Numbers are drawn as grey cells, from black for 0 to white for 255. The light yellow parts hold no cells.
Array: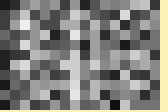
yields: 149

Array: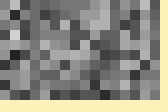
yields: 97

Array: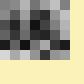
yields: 192

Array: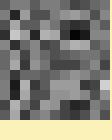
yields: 134

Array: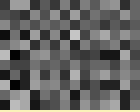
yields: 102

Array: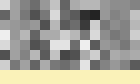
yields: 194

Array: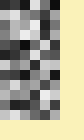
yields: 164

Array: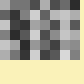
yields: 174
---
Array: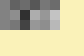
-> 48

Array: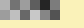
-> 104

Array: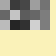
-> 92

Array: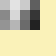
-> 117

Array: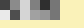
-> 213

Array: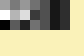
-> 221

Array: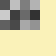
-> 106

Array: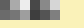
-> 158
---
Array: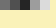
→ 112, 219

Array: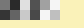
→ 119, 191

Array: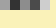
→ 161, 206

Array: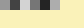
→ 152, 173

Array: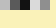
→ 189, 143

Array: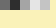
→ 108, 196

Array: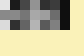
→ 228, 15
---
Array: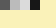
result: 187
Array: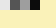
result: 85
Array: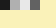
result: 176
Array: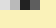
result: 186
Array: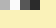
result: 250
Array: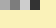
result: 125
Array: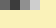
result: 60
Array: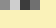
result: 206
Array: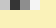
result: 53
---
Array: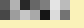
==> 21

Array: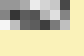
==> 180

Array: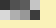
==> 175

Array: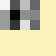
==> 8

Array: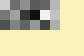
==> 15

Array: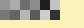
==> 89

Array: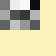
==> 79
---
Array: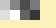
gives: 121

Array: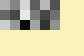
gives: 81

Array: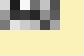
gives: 80

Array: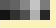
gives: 123

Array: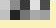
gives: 75

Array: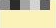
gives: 97

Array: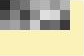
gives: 180
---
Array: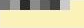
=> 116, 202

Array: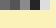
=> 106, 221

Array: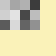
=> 199, 145

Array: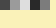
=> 71, 124

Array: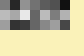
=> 125, 71

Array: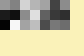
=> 152, 109

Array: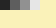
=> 37, 230

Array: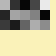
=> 183, 140

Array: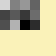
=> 213, 44
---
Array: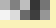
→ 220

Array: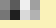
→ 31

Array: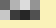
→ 59

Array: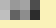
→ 99

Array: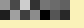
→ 160

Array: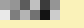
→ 126

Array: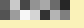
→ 156

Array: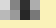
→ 154

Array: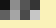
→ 165

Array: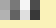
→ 99
